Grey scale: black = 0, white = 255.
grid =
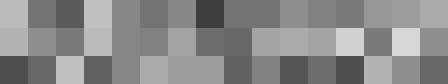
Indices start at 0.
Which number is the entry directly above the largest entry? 156
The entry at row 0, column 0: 187
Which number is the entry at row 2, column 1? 103
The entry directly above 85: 171
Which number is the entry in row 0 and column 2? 91
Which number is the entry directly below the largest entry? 142
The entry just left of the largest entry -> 122
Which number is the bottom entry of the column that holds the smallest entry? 156
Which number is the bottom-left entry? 79
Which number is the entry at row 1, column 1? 142
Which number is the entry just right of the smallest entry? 115
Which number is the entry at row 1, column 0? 179
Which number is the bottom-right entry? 103

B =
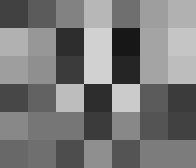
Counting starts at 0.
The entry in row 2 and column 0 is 158
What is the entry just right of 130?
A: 183
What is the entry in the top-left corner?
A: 65
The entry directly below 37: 203
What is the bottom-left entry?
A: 104
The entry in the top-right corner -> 177
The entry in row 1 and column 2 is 45
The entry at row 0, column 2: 130
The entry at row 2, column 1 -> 143
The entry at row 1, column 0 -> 177
